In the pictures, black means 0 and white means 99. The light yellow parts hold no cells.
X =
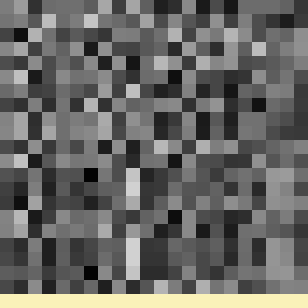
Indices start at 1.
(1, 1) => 48
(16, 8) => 53
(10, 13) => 28
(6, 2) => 74
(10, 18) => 46
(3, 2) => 6
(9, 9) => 25
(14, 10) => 81
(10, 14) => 49
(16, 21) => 48
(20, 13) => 26
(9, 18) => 44
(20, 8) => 53
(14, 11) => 21
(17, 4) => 51
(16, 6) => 41
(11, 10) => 12
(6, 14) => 54
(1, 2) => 60
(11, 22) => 50
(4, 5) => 38
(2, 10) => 34
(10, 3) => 19
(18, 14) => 35
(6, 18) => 20
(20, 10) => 76
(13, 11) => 14
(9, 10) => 56
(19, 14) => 38
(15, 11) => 20
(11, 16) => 49
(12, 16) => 29
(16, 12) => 44
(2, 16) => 56
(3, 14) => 26
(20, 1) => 36
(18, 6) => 20
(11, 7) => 48
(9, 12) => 13

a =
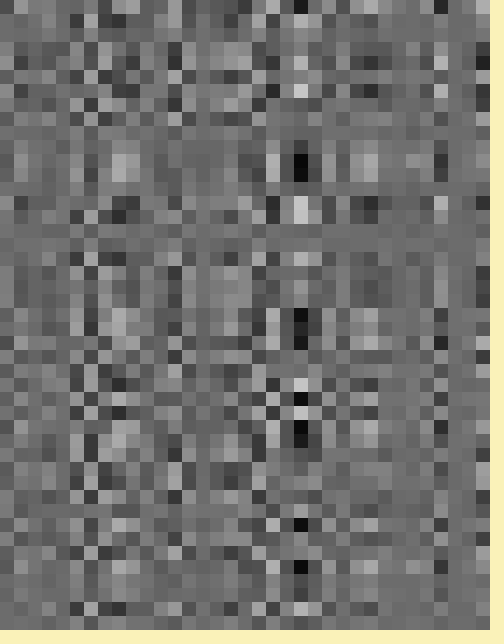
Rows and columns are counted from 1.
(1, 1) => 30
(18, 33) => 42
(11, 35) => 49
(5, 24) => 31
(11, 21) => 37
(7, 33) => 42
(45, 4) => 38
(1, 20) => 66
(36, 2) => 37
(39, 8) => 56
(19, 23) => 57
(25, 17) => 33
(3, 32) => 44
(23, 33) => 43
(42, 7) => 34
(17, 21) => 41
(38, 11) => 44
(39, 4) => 35
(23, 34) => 45
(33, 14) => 55
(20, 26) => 38
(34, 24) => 44
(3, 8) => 36
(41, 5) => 41
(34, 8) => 26
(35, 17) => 24
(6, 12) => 47
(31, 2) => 57
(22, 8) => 56
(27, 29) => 44
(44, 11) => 36
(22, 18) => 53
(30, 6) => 24
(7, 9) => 25
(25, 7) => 46
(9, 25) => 37
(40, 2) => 47
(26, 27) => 34
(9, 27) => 48
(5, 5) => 44

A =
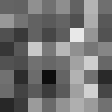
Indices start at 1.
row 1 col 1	39
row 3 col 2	22
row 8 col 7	60
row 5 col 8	40
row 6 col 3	42
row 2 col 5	39
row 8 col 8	44
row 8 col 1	15
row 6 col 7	44
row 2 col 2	45
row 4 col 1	21
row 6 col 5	39
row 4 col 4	47
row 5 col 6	63
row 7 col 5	35
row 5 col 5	43
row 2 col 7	67
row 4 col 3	78
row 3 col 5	36

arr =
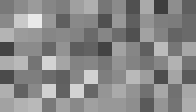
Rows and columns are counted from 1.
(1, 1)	47
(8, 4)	47
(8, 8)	59
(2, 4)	59
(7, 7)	40
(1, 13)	55
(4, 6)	36
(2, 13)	48
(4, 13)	46
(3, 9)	42
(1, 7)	68
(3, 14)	41
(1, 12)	24
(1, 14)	37
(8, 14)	67
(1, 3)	60
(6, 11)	61
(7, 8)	58
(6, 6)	52
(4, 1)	26
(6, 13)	64
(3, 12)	51
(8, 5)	63
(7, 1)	68
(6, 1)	29
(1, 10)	31
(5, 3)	45
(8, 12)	58
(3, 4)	52
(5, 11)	45
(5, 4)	82
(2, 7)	52
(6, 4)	42

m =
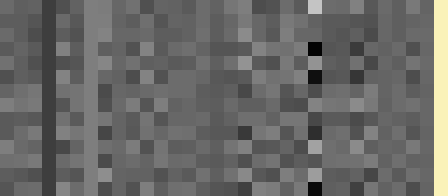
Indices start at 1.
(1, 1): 41
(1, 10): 44
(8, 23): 51
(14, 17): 32
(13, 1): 36
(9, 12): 33
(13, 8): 55
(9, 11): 45
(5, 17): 43
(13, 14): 35
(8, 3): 47
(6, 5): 51
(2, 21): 47
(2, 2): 36
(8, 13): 38
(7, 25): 43
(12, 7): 49
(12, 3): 47
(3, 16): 36
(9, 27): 34
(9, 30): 36
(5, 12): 38
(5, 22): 36
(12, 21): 32
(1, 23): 76
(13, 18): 53
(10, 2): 42
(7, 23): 30
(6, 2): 37
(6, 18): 35
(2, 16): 36
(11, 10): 48
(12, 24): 43
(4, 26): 23
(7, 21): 33
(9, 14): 40
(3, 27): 29
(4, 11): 51
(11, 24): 43
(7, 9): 40

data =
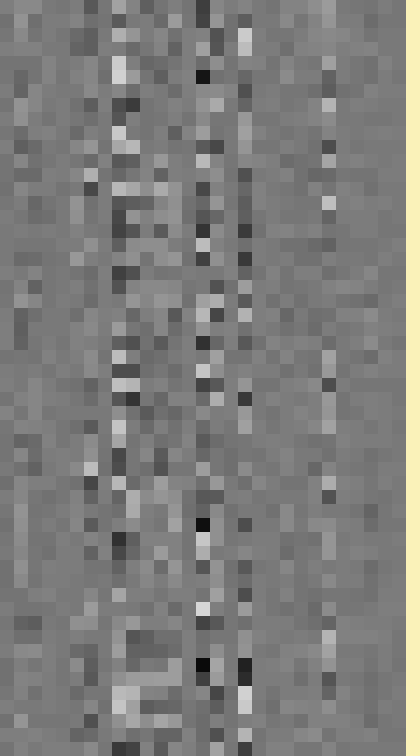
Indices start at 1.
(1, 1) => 49
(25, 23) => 49
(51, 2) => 47
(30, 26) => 46
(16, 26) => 48
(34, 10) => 46
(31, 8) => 47
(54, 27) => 47
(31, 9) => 76
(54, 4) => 49
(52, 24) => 50
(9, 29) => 47
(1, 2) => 53
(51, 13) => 40
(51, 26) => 46
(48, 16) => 64
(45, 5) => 46
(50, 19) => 48
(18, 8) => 48
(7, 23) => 43
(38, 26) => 48
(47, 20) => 46
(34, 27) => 45
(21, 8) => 48
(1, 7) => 34
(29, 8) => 48
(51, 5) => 47
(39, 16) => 56
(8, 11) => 45
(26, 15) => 47
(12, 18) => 52
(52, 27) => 42
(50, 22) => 48
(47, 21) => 50
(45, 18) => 43
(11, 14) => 46
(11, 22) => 47
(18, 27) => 46
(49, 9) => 56
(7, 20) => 48
